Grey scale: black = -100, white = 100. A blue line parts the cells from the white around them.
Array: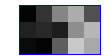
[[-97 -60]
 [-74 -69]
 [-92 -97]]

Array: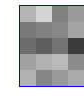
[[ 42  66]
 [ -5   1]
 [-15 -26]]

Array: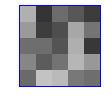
[[ 38 -59]
 [ 21 -52]
 [-14 -14]]

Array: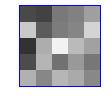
[[-43 -48]
 [ 58 -29]
 [-61  36]]

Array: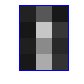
[[-73 -32]
 [-82  55]
 [-76   8]]

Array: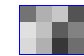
[[-10  38]
 [ 76  51]
 [ 70  38]]
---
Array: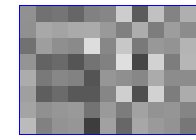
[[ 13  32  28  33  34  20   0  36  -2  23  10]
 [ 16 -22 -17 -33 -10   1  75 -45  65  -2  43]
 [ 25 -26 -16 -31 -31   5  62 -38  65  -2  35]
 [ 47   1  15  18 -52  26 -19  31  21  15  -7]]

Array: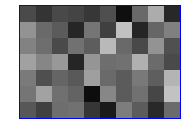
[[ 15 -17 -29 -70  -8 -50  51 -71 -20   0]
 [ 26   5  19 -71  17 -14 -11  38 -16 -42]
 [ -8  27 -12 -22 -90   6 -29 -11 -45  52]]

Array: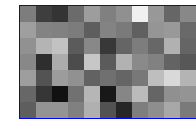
[[ 25   3   1  -3 -26   3  -4 -25  17  20 -18]
 [  7 -64  35 -40  56 -29  40   8   1 -22 -32]
 [-19 -58 -87 -11  43 -81   5  47 -21  13  16]]

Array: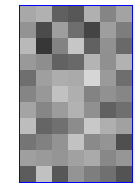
[[ 15 -41  24 -14 -47  24  -2]
 [ 20  11 -23 -18  41  13  40]
 [  4  19  51  37   3  14   5]
 [ 48 -21 -12  10  57  37  26]
 [ 25  21  17  26  33   7  18]]

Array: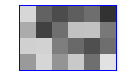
[[ 34 -49 -13  51  52  -6]
 [ 21  68  16  58 -13  77]]

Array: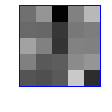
[[-18 -19 -57  -6  -2]
 [  0 -30 -27   9  17]]
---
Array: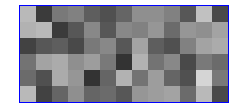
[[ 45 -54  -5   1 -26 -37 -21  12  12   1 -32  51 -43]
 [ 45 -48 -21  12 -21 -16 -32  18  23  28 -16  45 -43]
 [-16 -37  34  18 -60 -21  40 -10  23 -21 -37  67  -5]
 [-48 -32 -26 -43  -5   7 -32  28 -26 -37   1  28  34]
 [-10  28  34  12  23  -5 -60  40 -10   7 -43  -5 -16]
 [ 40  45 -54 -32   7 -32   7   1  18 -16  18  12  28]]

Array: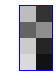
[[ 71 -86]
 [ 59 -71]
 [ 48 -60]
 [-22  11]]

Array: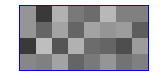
[[ 17 -55  39  -5 -15  44   0   0]
 [ 17 -21  28 -21  28  17  22 -27]
 [  6   0  28 -21  -5  17 -10   0]
 [-55  49 -33  39 -15 -21 -39  22]]

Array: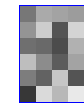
[[ -2 -23  55 -34]
 [-13 -18 -40  39]
 [ 49  10 -28  28]
 [ -7  33  28  22]
 [ 16  61 -34  66]
 [-57  71  44  83]]

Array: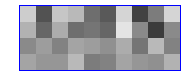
[[ 61 -36  55  45 -14 -30  67 -48  -3  67]
 [ 40 -20  35 -14  -8 -20  79   8 -54   8]
 [ 29  18  18  45  -3   2  29  18  13  40]
 [  8  23   2  29  23  13  35  -8  45   2]]

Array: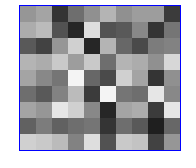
[[-30 -48  18  63 -70  41 -19 -42  -3   2]
 [-14 -30   2  47 -54  91  -8 -14  80   7]
 [-24  -3 -24 -14  -8 -59 -14 -30 -76 -19]
 [ 29   7  -8  91 -19 -42  63  29 -59  13]
 [ 29  18  80  63   7 -70  29  35 -54  80]
 [ 18  29 -59 -14  13  41  13  23  23 -54]
 [ 41  35  58  23  58 -14  41  35  13  69]
 [ 35  47 -36 -70  74 -36 -30   7 -59  -8]
 [ 63  58  47   2  74 -36  58  53 -48  18]]
